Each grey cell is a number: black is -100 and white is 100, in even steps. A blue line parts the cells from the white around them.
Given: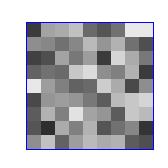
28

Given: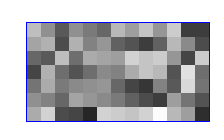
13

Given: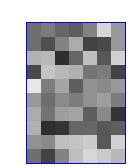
-3

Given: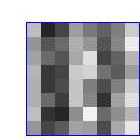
-71

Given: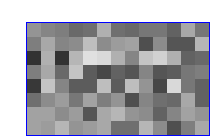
4
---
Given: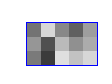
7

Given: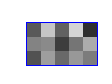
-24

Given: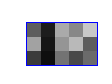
33

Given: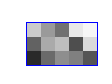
-11

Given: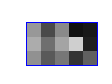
8

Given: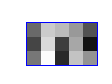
47

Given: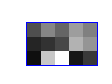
-21
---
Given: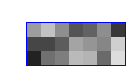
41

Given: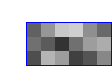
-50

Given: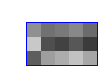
35

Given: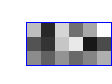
-18

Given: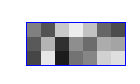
5

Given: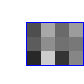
60

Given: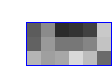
70

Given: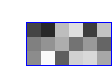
64

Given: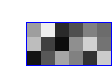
1

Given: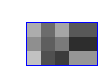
-53
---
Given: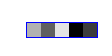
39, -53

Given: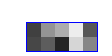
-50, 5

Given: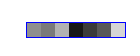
12, 67

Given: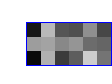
-82, -9

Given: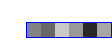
3, 31

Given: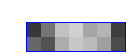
-57, -41

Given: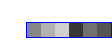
5, -34

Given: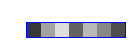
-56, -39

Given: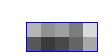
42, 31
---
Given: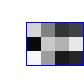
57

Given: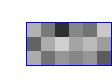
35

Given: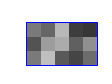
23

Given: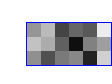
35

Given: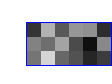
-14

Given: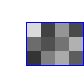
-37

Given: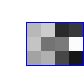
-10

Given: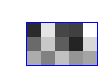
57
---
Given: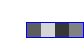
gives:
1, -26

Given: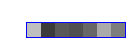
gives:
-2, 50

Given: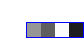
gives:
-77, 18

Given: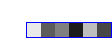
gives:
-44, 83

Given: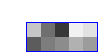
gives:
77, -28

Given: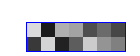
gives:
-44, -55

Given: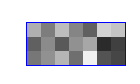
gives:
54, -7
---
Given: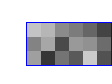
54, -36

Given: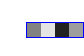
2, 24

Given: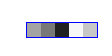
29, 56

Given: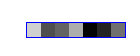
63, -12

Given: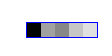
-97, 76

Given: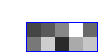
-46, 55
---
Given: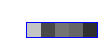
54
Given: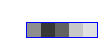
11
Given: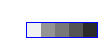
89
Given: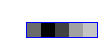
-16
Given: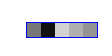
-6
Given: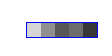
67
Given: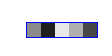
9
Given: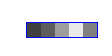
-50
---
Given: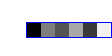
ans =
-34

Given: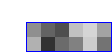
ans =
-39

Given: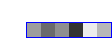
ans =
12

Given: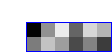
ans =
85

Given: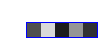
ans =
-78

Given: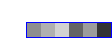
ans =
65

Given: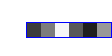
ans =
93
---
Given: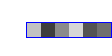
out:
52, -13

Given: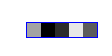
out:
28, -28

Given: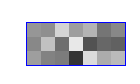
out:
18, 46

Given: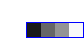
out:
-80, 95

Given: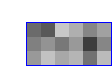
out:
-16, 47

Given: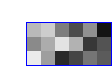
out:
45, -29

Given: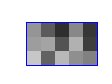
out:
17, 1
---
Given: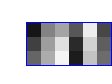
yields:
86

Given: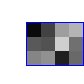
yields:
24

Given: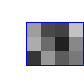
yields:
-48

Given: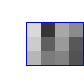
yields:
32

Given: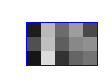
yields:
23

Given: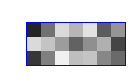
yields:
-28
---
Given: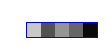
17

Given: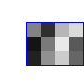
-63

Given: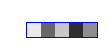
56

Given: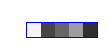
-20

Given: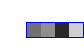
12

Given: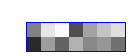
28
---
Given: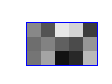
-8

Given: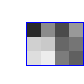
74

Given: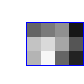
41

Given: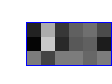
-3

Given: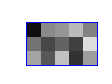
29

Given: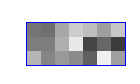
43

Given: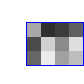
-20

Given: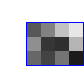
-19

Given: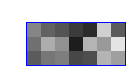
-29

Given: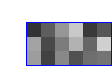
23
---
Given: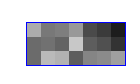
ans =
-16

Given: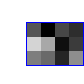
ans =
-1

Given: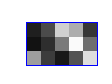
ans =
24

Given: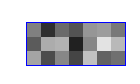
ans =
29

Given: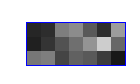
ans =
-7

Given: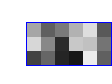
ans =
-48

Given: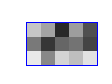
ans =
83

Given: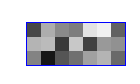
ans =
3

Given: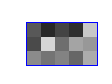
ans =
9
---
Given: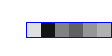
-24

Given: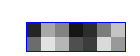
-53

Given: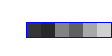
-25

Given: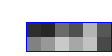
31

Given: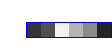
41

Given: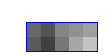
-7
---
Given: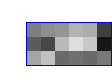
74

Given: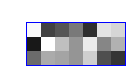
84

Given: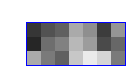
22

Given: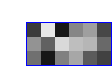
49

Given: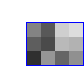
-42

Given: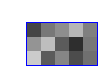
-29

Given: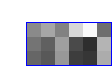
-42
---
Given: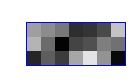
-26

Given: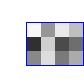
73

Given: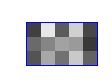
32

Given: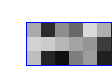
-70

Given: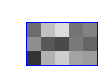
39

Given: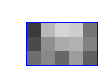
7

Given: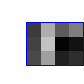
25

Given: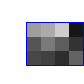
-49

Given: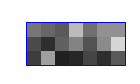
25
